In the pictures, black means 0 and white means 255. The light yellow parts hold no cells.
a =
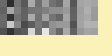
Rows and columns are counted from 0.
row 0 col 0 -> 106
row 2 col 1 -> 51
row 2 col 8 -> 102
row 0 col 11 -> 164
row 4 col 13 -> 161
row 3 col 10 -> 83
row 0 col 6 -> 158
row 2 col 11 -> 161
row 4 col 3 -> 91
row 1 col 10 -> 97
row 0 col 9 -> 166
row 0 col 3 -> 88
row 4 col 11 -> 152
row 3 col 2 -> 133
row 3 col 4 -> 93
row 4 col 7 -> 138
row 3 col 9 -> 154
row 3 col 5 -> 120
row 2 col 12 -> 169
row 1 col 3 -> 97
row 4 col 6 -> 230
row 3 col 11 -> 163
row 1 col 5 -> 118

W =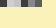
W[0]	63
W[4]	136
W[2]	196
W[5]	94

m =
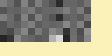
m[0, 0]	126
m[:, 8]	[44, 108, 45, 104, 120, 215]
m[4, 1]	74
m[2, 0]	127
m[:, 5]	[126, 94, 127, 92, 121, 89]
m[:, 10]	[102, 103, 102, 103, 108, 111]
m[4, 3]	134
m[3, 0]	85
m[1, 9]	125
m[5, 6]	95
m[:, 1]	[108, 101, 107, 104, 74, 53]
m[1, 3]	113
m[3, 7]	99
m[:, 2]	[83, 98, 84, 96, 108, 136]
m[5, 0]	37
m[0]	[126, 108, 83, 131, 87, 126, 100, 83, 44, 101, 102, 94, 115]
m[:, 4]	[87, 122, 84, 127, 82, 101]
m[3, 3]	114
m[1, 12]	81
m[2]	[127, 107, 84, 130, 84, 127, 100, 85, 45, 96, 102, 91, 118]
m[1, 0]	85

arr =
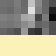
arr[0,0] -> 113
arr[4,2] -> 80
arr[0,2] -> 123
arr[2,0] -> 128
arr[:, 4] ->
[194, 224, 174, 153, 60]
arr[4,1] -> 92
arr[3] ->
[120, 117, 124, 139, 153, 100, 106, 82]
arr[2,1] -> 122
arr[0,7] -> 79
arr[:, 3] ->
[106, 109, 167, 139, 153]
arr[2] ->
[128, 122, 128, 167, 174, 67, 122, 12]
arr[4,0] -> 101

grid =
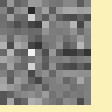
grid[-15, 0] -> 92
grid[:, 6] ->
[129, 160, 92, 178, 147, 123, 112, 77, 96, 90, 143, 121, 96, 155, 131]
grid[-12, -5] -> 137
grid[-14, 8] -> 151
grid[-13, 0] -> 111
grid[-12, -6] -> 120
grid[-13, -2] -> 96
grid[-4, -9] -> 96
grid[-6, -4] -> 79
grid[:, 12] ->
[128, 163, 78, 145, 133, 128, 129, 52, 131, 75, 143, 128, 127, 129, 126]
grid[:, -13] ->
[92, 131, 111, 113, 121, 147, 177, 105, 167, 112, 129, 160, 169, 86, 84]
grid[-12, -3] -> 181
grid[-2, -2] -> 119
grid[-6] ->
[112, 162, 108, 103, 211, 124, 90, 144, 96, 79, 73, 96, 75]
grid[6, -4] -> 91
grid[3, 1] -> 101
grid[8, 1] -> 151
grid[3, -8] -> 59
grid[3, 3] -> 99
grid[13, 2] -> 127
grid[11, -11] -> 157
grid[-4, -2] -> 166
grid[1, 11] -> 160
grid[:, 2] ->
[99, 139, 107, 78, 106, 146, 169, 97, 139, 108, 129, 157, 141, 127, 85]
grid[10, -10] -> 139
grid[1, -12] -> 82
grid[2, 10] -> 75
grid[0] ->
[92, 152, 99, 111, 155, 153, 129, 119, 116, 135, 135, 92, 128]
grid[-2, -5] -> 128
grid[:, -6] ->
[119, 94, 141, 120, 125, 123, 123, 152, 128, 144, 103, 126, 127, 115, 120]
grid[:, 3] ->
[111, 150, 103, 99, 113, 136, 153, 92, 109, 103, 139, 142, 108, 136, 102]
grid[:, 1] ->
[152, 82, 160, 101, 115, 105, 75, 181, 151, 162, 100, 92, 153, 98, 164]

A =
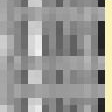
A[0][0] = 164
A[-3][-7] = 154
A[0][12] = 141
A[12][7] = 151
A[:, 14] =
[40, 169, 165, 40, 40, 38, 37, 49, 175, 165, 40, 38, 162, 161, 40, 36]
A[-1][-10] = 231
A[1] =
[168, 146, 158, 150, 157, 168, 158, 151, 158, 157, 163, 147, 170, 158, 169]
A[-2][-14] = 146
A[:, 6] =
[131, 158, 150, 135, 130, 106, 106, 104, 144, 150, 133, 129, 159, 159, 129, 106]
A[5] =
[203, 173, 134, 109, 214, 232, 106, 139, 99, 129, 97, 139, 171, 127, 38]
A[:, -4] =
[136, 147, 157, 142, 137, 139, 140, 119, 158, 156, 142, 136, 157, 157, 135, 139]
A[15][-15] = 203
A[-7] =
[172, 144, 161, 135, 155, 169, 150, 142, 155, 153, 161, 156, 172, 151, 165]
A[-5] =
[166, 150, 134, 104, 204, 202, 129, 137, 99, 149, 130, 136, 143, 136, 38]
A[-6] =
[164, 151, 132, 101, 203, 199, 133, 137, 98, 154, 130, 142, 148, 131, 40]
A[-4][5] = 163
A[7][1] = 162
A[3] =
[163, 151, 132, 103, 203, 199, 135, 137, 98, 153, 130, 142, 147, 132, 40]
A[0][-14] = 147
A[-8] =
[176, 134, 169, 132, 147, 168, 144, 139, 150, 157, 163, 158, 180, 147, 175]
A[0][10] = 126
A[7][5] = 238
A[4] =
[165, 145, 136, 105, 200, 205, 130, 137, 95, 149, 127, 137, 141, 134, 40]
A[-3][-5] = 157
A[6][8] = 99
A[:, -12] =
[106, 150, 136, 103, 105, 109, 108, 120, 132, 135, 101, 104, 148, 148, 105, 108]

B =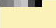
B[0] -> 122
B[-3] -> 197
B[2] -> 181

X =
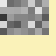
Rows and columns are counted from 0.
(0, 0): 231
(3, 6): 165
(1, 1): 170
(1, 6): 134
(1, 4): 124
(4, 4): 128
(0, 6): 174
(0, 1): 108
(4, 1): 139
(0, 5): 125
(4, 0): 89
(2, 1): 155
